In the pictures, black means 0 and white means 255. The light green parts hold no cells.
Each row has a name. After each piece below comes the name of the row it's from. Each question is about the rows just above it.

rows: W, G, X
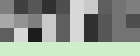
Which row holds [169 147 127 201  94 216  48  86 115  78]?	G
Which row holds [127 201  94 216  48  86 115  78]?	G
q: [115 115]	X

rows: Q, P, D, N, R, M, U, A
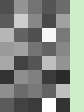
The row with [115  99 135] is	N
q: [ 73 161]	P

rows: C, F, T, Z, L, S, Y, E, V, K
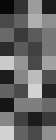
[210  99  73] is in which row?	K
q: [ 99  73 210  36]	Y
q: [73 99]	F
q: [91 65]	Z
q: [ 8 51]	C
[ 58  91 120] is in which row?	T
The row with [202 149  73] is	L

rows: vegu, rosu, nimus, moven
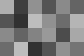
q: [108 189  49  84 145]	moven
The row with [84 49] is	rosu

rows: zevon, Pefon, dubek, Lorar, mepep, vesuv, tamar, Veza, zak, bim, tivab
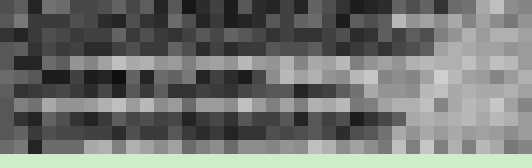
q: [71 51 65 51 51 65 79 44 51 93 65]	dubek
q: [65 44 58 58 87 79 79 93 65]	Lorar

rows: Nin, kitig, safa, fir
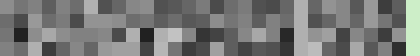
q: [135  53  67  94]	safa
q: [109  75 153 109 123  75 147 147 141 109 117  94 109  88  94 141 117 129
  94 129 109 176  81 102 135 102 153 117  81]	kitig
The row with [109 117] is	kitig
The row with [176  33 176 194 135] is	safa
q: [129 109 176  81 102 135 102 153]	kitig
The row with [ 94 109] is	kitig

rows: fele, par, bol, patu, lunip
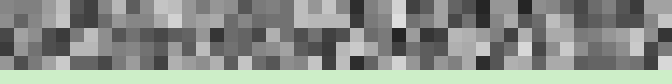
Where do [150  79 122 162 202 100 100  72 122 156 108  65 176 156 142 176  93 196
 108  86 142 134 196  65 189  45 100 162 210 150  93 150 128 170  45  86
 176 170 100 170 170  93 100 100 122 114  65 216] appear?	lunip
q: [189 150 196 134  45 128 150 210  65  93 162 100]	fele
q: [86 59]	fele

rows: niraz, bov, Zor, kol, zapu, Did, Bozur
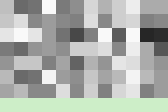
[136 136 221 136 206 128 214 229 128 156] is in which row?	Bozur
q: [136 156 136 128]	bov
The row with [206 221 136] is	kol
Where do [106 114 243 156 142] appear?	Did
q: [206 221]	kol

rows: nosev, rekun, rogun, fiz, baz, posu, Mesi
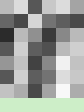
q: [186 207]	fiz
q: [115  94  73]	rekun
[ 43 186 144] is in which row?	rogun
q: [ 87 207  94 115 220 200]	posu

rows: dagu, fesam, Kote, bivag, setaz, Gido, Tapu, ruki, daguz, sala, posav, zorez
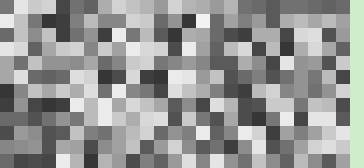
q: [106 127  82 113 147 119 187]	Gido
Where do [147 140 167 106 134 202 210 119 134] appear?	setaz
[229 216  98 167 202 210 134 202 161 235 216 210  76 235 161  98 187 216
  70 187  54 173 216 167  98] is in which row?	bivag
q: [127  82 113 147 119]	Gido
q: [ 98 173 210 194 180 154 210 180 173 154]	dagu
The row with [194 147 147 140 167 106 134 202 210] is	setaz

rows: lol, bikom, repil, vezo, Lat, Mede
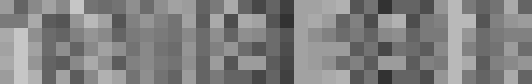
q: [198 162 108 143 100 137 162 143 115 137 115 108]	vezo
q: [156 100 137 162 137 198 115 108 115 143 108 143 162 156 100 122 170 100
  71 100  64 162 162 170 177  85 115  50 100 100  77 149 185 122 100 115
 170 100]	lol
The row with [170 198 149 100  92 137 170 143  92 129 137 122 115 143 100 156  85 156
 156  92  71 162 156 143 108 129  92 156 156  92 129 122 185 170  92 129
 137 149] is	Lat

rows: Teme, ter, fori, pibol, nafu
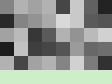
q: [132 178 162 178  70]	Teme
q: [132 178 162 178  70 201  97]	Teme
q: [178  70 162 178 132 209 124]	nafu

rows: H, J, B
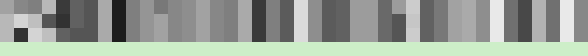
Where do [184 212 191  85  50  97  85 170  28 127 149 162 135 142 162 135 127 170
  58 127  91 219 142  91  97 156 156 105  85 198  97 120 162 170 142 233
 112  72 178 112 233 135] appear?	J
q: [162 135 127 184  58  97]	H
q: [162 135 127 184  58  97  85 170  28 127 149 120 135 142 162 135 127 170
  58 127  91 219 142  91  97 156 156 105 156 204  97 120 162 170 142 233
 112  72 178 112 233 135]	H
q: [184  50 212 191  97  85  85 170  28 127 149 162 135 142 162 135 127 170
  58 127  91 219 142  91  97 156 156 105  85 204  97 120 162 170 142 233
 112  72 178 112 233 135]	B
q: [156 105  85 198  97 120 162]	J

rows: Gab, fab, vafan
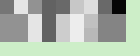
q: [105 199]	Gab
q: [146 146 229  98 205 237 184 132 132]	vafan
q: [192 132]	fab
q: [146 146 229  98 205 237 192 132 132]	fab

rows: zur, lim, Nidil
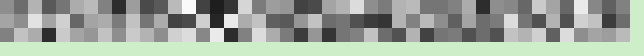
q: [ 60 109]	lim
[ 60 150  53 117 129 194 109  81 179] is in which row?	Nidil
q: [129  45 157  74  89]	zur
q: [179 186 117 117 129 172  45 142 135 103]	zur
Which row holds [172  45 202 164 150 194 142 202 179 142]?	Nidil
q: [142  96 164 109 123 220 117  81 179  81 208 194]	lim
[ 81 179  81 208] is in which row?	lim

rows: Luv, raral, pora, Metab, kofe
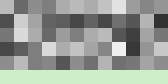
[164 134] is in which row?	Metab
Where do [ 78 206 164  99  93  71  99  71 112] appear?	raral
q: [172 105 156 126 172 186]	pora
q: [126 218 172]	Metab
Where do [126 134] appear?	kofe
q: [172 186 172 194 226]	Luv

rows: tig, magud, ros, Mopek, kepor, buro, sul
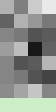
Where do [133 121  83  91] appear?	ros
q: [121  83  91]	ros
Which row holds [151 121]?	magud

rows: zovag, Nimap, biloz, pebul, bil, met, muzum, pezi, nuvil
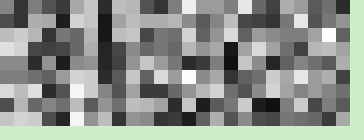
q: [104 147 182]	muzum
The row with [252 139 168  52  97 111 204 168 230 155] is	met
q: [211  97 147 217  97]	biloz

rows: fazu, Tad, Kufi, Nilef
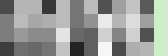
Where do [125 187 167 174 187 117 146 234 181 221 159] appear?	Tad
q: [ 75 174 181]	Nilef

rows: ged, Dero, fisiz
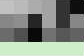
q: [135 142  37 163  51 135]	Dero
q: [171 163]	ged
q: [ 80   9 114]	fisiz
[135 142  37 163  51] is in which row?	Dero

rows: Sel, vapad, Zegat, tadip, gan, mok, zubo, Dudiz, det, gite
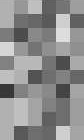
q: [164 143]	tadip
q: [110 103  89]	vapad
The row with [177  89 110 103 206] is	gite

